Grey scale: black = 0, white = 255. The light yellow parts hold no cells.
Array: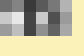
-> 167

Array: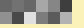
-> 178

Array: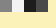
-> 73

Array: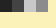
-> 140

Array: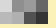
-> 52

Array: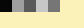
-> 118

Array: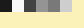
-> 206

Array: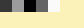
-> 250
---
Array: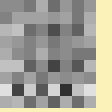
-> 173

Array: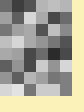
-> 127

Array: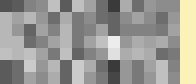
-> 140

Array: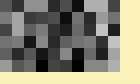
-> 175

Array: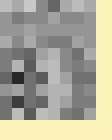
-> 161

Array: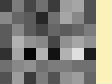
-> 102
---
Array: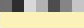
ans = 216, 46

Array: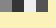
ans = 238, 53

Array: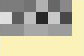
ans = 222, 39

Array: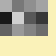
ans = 207, 25

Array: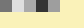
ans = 223, 52

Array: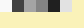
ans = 249, 32

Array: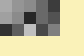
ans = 191, 39

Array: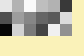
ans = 249, 7

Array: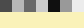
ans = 236, 16
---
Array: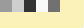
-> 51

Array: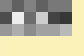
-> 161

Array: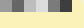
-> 220

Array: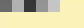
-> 55

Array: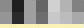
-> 200

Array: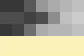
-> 181

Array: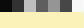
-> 149

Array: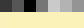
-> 202
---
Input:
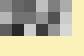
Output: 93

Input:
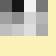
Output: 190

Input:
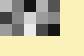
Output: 155

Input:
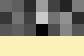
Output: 86

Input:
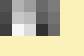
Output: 61

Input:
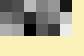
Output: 175

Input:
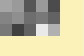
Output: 120

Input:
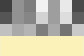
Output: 192

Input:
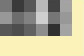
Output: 87

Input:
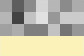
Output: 160
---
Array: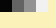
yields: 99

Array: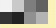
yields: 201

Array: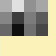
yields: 224

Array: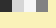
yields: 214

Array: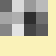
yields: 217

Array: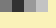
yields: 49

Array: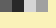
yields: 40
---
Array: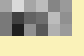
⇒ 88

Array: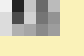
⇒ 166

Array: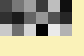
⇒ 3

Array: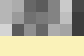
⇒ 172

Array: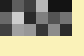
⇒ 54

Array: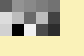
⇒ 240
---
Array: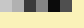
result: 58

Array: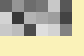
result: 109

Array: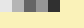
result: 101

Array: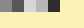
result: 214

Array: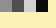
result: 208

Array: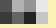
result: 148

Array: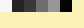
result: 57
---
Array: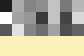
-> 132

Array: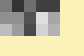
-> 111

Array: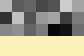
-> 101

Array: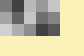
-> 185

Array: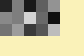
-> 25

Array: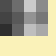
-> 202
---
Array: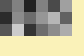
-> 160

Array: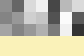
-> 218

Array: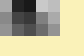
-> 190

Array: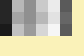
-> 90

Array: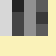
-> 91

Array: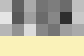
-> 191
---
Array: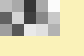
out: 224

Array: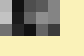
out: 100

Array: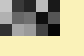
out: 66

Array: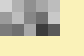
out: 59

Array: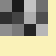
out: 37

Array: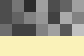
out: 87

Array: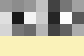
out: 97

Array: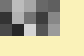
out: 85

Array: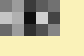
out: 80
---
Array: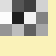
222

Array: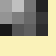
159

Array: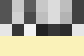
84

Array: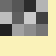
107

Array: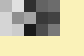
184

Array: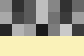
146

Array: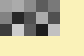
162
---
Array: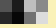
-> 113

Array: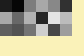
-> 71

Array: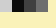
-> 64

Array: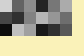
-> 48

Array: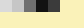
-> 18

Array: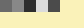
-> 219

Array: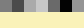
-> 3
